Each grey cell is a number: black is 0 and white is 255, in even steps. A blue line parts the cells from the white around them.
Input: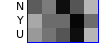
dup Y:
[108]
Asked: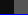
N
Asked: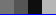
U
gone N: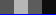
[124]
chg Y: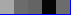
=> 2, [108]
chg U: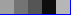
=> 0, [153]

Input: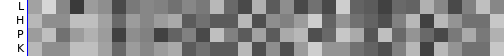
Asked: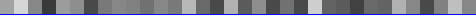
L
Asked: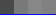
L
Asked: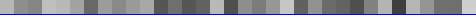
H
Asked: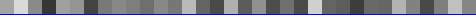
L
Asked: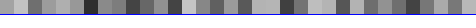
P

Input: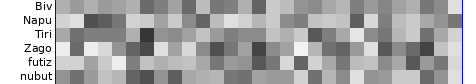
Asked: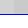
Napu
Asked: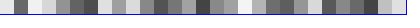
Zago
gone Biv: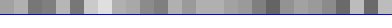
[133]
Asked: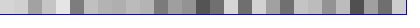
futiz
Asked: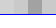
Napu
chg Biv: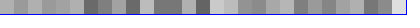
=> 12, [127]

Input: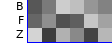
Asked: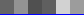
F
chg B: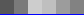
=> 4, [150]
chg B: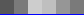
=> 5, [130]
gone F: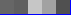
[143]

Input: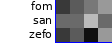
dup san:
[106]
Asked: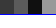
zefo

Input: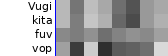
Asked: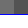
Vugi
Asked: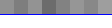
fuv

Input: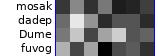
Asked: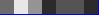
dadep
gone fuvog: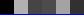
[91]
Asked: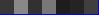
mosak
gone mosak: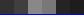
[55]

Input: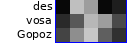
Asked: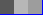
vosa
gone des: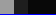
[191]
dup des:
[8]

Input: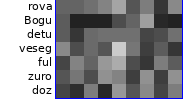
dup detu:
[112]
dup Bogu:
[34]
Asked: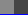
doz
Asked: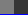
rova

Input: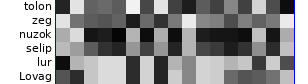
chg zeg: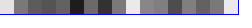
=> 1, [114]
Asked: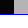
nuzok
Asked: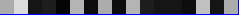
nuzok

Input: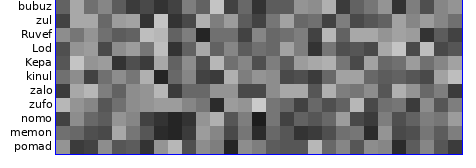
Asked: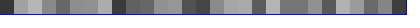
zalo
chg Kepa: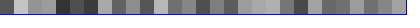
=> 10, [79]
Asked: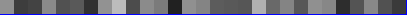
pomad
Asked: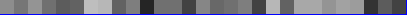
Ruvef
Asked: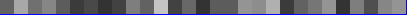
bubuz

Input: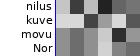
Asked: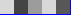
kuve
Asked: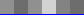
Nor
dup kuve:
[216]

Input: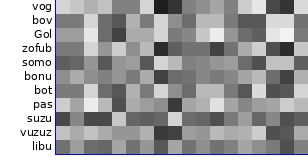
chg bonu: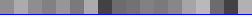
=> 10, [135]
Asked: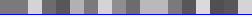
bot
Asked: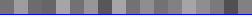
libu
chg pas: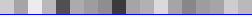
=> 11, [224]
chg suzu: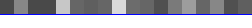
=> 8, [212]
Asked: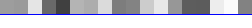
Gol
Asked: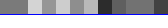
zofub

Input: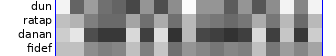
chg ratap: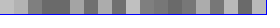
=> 9, [185]
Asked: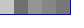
fidef
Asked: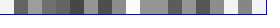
dun
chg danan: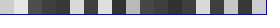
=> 3, [56]

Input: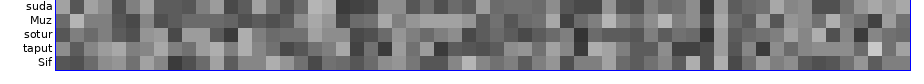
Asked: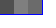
suda
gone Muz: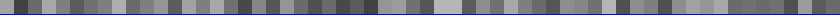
[100]
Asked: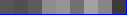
taput
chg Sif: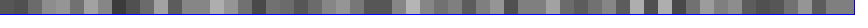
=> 23, [141]
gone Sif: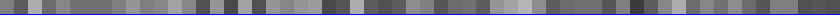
[119]
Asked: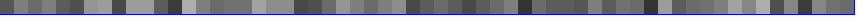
sotur

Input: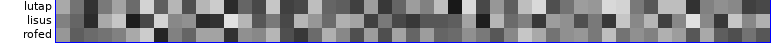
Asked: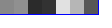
lisus
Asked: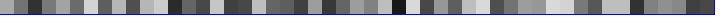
lutap
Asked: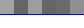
rofed

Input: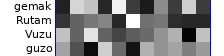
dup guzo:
[163]
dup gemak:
[60]
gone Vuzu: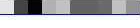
[93]
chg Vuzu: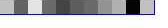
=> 3, [99]
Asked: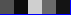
guzo

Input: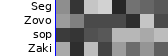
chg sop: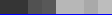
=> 0, [59]
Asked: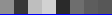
Seg
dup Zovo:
[74]
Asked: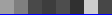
Zovo
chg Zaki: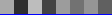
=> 5, [108]

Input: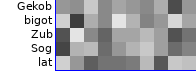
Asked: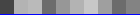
Sog
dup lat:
[115]
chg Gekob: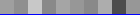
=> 0, [151]
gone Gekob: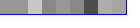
[143]
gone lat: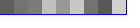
[186]
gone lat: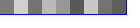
[192]
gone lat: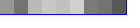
[94]

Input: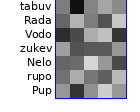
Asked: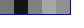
tabuv
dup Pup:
[151]
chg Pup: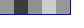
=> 1, [52]
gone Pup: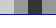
[144]

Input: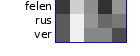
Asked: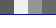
rus
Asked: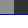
felen
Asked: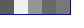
rus
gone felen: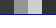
[143]
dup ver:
[135]
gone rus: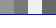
[91]

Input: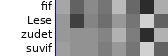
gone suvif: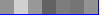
[158]
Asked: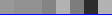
zudet
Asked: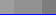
suvif
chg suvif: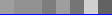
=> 4, [152]

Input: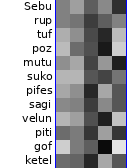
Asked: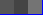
suko
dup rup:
[129]
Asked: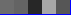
ketel
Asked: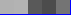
suko

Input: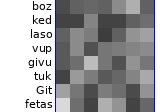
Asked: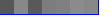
vup
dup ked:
[67]
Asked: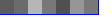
givu
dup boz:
[97]
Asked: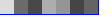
fetas
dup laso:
[97]

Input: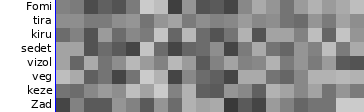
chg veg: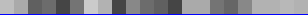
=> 3, [116]
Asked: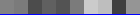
Fomi
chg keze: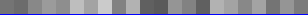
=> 13, [136]
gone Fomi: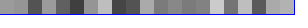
[76]

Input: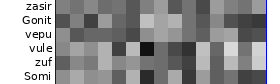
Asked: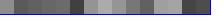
vepu
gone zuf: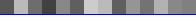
[122]

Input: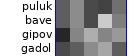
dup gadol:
[94]
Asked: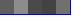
puluk

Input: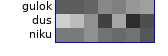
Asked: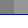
gulok
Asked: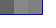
gulok

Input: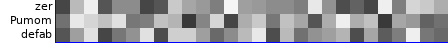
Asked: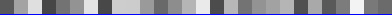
defab
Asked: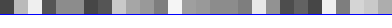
zer

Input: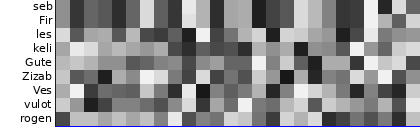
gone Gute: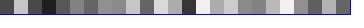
[158]
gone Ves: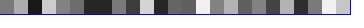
[233]
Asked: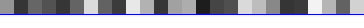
Fir
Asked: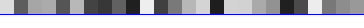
les
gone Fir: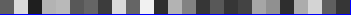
[225]
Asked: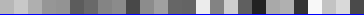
Gute
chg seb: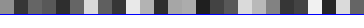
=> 21, [60]

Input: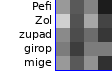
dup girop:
[124]
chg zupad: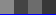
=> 1, [76]
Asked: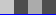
Zol
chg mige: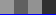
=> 1, [89]
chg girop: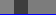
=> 0, [124]

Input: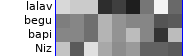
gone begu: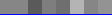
[84]
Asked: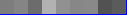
begu
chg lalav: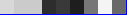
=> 4, [63]
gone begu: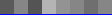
[126]

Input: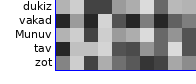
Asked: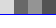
Munuv
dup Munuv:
[206]
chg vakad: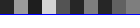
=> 2, [38]
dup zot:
[67]

